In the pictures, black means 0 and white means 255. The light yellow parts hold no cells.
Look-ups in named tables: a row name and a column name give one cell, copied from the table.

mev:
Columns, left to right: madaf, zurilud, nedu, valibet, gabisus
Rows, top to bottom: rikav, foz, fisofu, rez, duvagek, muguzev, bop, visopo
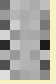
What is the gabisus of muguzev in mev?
191
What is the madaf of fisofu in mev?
87
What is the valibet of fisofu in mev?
183
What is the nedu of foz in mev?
171
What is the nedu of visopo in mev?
166
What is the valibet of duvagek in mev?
181
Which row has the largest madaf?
visopo

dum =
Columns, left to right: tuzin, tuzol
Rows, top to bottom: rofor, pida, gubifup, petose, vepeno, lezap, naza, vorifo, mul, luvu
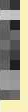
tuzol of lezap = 62
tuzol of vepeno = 80
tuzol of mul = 153
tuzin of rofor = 88
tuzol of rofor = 50
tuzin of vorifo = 153
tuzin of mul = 158
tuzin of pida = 197
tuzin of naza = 95
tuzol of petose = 107

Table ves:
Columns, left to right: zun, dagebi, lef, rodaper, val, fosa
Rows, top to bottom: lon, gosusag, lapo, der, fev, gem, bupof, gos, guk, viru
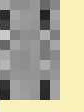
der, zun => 202
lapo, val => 66
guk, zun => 51
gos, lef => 148
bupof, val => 172
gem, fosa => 137

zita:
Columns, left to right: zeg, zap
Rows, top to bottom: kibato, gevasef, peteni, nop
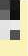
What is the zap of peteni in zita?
234
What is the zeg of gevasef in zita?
106
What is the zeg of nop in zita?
226
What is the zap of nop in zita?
80
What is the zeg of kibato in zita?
71
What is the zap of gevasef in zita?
16
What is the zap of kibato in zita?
23
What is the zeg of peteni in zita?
227
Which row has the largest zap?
peteni

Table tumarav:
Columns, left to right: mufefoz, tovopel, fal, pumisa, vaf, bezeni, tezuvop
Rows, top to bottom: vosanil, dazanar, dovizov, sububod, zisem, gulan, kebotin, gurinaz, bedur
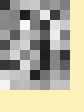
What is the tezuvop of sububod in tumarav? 120
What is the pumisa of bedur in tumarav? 170
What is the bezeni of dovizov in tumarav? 226
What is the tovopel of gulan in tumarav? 212
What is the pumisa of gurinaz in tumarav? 33
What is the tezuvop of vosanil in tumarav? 126
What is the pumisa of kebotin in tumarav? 145
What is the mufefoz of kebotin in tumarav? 53
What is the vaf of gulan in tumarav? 30
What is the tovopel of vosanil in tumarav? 155
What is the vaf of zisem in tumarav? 34
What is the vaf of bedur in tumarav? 149
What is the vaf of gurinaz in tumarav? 114
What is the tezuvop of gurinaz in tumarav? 141
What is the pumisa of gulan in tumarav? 179
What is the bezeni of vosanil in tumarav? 153
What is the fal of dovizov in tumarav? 247
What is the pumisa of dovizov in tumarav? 121
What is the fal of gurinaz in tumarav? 191
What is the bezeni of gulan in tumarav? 133

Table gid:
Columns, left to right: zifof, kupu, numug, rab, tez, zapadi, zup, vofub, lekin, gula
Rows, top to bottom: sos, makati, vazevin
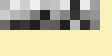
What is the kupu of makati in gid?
183
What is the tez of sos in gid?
187
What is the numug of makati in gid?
172
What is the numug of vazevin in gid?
54
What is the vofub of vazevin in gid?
185
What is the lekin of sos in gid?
234

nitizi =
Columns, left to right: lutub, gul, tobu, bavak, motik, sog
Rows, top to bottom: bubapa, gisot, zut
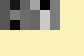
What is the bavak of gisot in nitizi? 103
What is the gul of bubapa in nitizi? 22
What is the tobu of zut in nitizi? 108
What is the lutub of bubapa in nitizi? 86
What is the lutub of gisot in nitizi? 86
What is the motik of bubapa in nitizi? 3
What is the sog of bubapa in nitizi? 124
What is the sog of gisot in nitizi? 124
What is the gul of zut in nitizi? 8
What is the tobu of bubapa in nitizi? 98
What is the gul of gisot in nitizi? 124
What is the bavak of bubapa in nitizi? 164
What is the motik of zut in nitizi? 202

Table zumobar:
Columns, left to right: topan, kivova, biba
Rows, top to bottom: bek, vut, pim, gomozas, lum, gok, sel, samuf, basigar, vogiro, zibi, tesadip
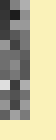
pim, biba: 153
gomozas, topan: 63
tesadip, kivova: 160
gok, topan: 111
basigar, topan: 222
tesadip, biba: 122
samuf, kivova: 119
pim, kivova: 154

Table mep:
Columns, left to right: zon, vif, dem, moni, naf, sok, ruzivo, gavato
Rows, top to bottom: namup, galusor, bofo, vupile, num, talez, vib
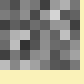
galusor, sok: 212
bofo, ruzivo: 152
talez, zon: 64
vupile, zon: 120
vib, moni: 161
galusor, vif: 108
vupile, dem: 190
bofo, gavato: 63
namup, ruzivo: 176
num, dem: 49
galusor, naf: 156

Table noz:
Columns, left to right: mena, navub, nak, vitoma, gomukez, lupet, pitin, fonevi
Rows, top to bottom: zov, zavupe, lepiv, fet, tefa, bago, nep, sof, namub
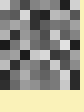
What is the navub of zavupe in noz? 90
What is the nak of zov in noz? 72
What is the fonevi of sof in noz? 41
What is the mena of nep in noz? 188
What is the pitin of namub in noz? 200
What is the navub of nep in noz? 46
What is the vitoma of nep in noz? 127
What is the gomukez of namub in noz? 115
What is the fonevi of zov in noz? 209
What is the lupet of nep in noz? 202
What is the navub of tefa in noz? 118
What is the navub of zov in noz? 126
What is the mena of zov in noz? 213
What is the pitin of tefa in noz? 225
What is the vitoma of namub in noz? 144

